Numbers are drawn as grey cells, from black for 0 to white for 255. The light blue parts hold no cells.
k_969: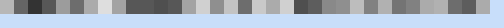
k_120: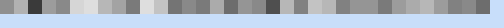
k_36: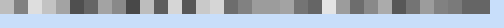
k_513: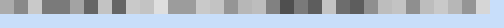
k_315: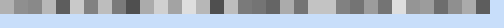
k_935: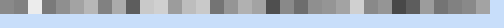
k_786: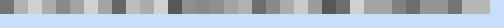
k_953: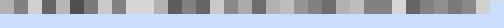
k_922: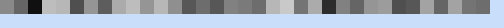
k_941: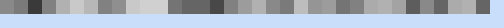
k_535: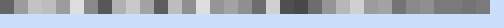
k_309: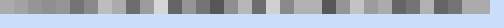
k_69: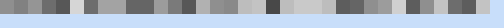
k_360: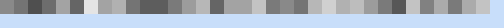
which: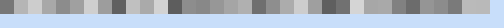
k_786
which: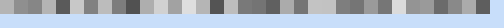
k_315
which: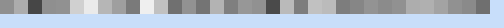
k_120
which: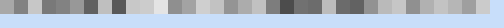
k_513

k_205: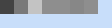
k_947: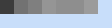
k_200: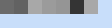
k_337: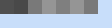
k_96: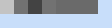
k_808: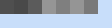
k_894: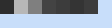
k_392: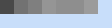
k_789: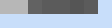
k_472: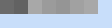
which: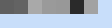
k_200
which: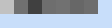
k_96
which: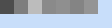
k_205
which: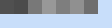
k_337
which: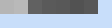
k_789
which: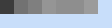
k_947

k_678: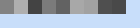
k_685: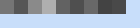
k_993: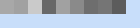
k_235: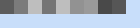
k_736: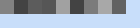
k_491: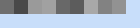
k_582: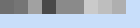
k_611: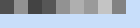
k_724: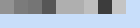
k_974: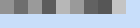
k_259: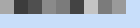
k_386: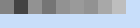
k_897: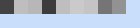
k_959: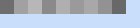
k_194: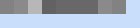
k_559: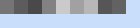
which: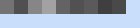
k_685
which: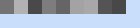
k_678

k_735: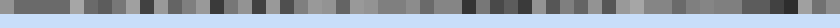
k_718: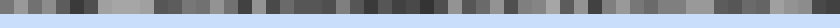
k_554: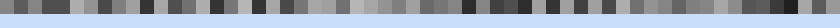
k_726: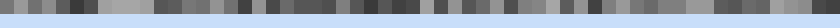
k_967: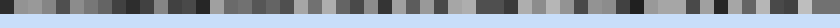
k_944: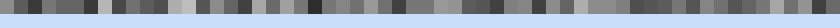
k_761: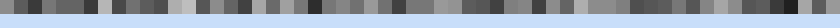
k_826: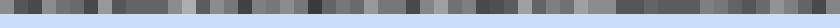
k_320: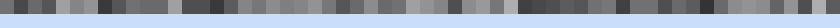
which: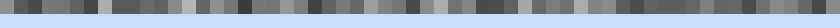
k_826
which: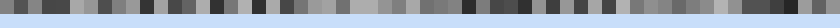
k_554
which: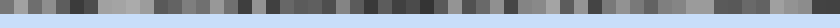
k_718
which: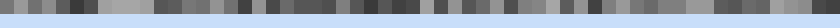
k_726

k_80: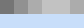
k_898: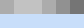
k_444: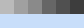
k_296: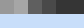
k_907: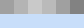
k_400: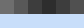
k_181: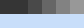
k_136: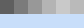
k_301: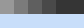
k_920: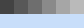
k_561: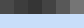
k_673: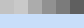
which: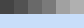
k_920
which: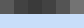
k_561
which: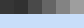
k_181

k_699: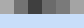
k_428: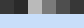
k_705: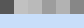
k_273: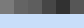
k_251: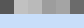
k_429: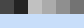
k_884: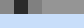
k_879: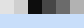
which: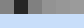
k_884
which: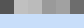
k_251
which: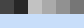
k_429
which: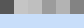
k_705

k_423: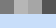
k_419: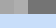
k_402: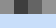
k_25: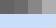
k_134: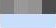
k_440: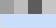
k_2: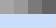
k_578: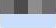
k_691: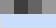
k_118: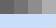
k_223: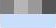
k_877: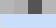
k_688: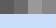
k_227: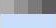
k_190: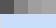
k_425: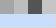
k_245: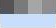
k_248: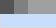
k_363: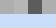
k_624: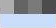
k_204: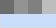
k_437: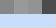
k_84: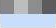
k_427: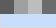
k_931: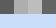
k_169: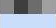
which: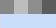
k_84
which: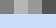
k_223
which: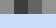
k_402
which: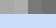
k_419

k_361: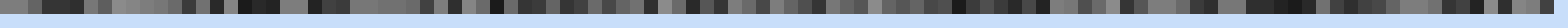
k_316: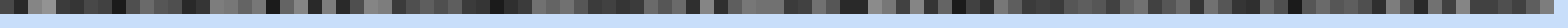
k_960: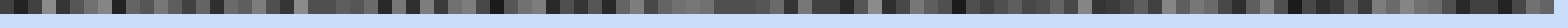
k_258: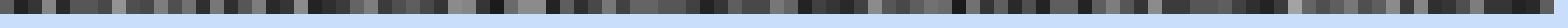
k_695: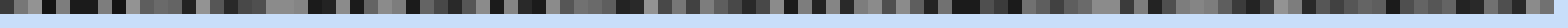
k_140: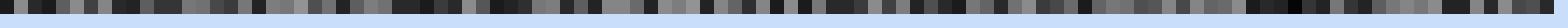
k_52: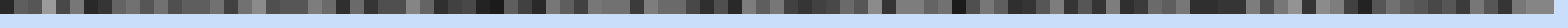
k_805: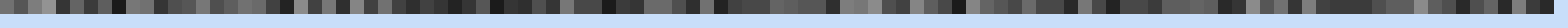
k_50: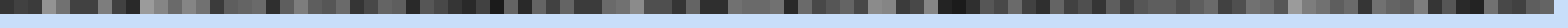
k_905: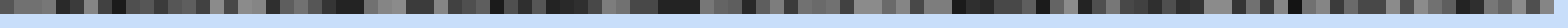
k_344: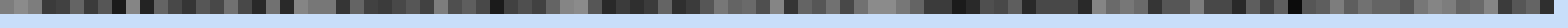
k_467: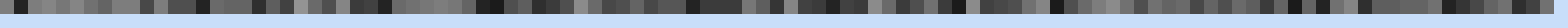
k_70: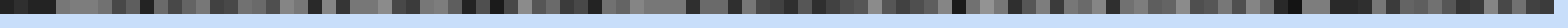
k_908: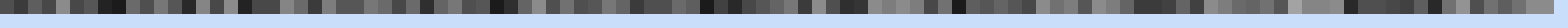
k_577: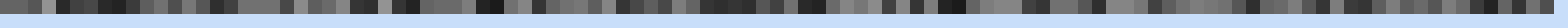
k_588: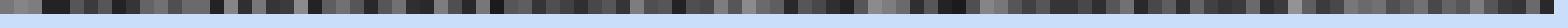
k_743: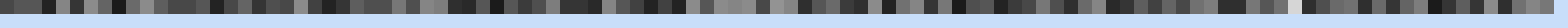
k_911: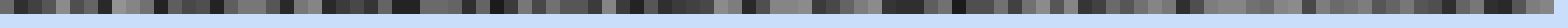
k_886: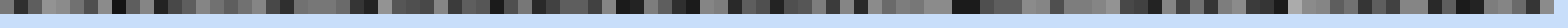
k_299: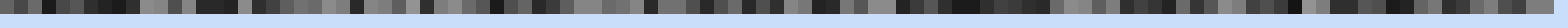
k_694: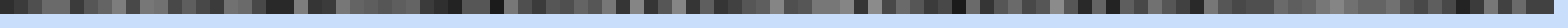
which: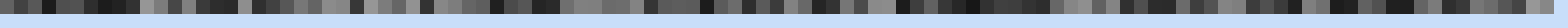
k_299
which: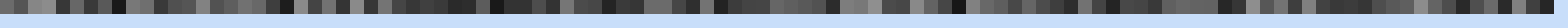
k_805
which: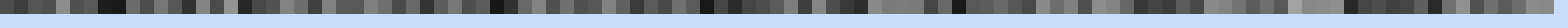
k_908
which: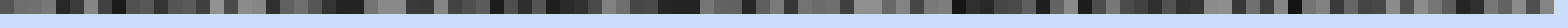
k_905

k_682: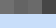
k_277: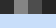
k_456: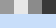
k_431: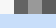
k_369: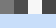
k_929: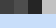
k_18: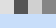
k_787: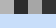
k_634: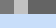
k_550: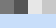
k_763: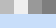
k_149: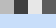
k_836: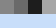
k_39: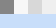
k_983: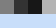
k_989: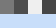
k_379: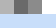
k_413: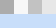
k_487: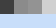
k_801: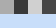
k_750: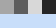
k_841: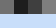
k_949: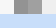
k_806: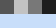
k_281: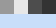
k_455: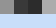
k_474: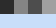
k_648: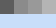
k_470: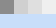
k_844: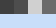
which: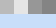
k_763
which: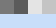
k_550
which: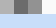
k_379
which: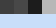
k_929
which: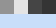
k_281

